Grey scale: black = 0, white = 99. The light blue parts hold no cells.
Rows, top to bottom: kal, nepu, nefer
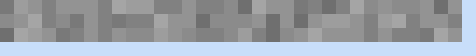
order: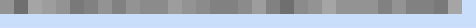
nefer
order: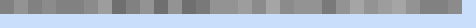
nepu
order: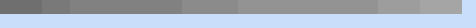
kal
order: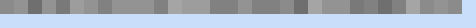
kal
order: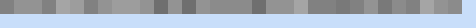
nepu
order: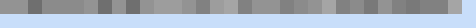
nepu

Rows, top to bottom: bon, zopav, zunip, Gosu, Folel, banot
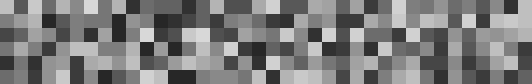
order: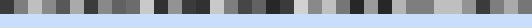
Gosu
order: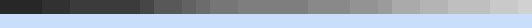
zopav
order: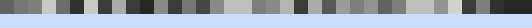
Gosu
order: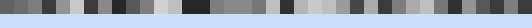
banot

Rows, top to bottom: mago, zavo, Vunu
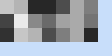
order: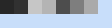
Vunu
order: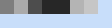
mago

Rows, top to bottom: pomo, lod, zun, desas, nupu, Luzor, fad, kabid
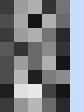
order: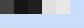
fad
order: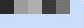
zun
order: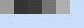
pomo
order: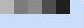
Luzor
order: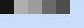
nupu
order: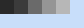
kabid

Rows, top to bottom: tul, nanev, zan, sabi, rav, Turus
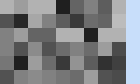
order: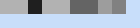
zan
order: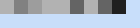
zan
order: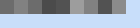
sabi

